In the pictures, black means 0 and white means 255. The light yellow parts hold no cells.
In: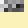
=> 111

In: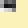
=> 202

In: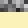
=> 134

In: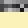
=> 189

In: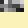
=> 140

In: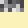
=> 87
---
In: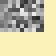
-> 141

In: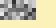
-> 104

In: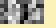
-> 62

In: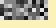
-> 76

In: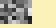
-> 206
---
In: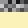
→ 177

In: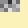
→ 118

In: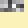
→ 94

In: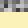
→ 192

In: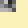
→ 180

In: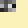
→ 65

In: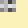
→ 175

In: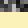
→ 78

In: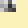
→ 132

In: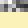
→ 107
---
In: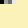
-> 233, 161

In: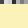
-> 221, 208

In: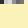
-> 219, 204

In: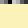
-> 203, 173

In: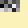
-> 236, 220

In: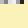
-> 240, 226

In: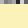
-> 210, 182
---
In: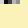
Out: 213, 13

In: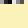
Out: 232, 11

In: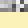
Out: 242, 65

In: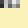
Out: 234, 41

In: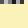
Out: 195, 26

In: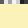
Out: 244, 34

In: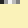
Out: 244, 35
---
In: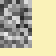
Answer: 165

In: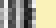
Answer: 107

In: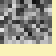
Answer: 74

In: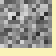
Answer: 195

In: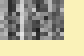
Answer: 169
